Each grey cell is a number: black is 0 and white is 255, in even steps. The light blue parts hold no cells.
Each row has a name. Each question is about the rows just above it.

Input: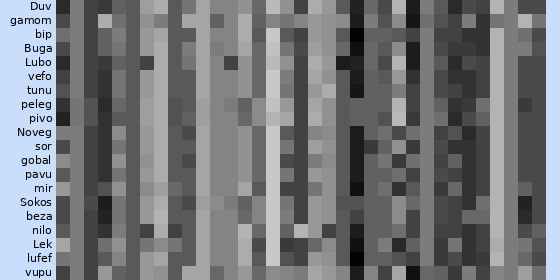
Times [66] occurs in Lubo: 5
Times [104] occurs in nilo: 1
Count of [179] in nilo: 3

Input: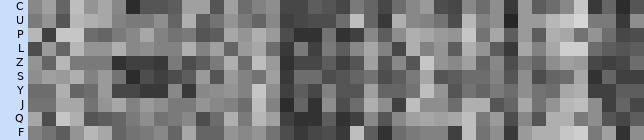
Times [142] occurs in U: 3
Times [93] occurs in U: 1

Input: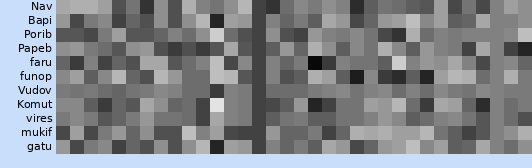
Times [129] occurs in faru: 7
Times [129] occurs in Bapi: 3
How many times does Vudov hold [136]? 5

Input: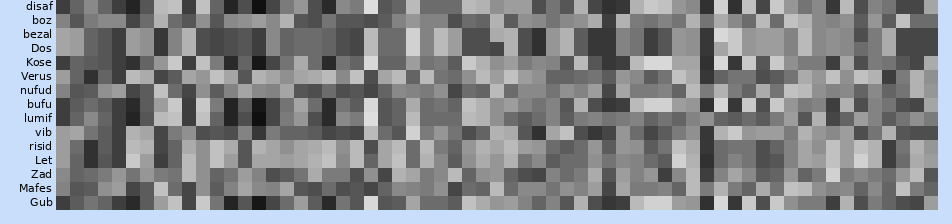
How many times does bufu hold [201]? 4
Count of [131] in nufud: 7
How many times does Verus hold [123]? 1
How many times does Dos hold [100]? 3

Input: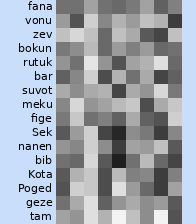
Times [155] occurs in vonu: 2
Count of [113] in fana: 3
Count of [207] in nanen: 1
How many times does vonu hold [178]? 2
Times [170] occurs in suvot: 3
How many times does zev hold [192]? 4
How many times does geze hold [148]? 1

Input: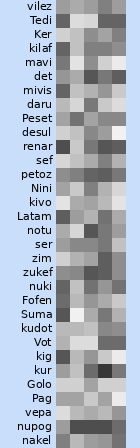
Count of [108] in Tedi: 0
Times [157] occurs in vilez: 3
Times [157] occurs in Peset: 0
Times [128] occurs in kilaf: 2
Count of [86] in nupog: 0
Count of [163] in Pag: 3
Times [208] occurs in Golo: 4

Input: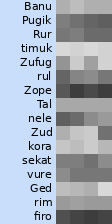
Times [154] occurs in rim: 3
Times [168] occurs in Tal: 4
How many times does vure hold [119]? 3
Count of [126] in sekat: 2
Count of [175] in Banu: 3

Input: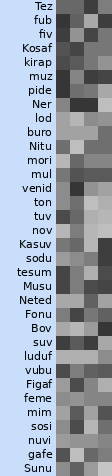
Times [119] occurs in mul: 1
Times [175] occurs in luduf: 3
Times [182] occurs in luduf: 0
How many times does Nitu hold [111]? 3
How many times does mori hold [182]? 1
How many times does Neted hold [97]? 1
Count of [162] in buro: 3

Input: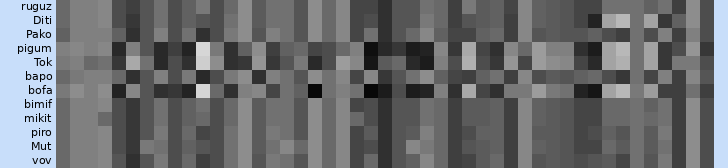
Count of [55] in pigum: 4
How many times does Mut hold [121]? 2
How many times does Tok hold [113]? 3
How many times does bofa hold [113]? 5
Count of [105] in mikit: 10
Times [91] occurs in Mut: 5

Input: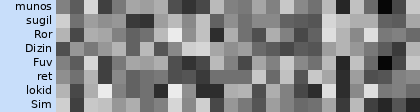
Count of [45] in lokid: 5
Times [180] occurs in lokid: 2

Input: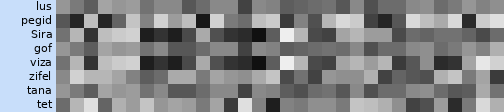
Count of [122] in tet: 4
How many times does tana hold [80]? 2
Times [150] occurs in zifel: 2

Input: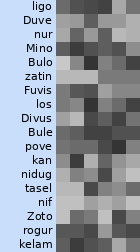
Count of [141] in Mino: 1
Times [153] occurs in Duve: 3
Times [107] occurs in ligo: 1
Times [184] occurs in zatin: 3
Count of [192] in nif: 3
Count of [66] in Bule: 2
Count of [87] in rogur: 3

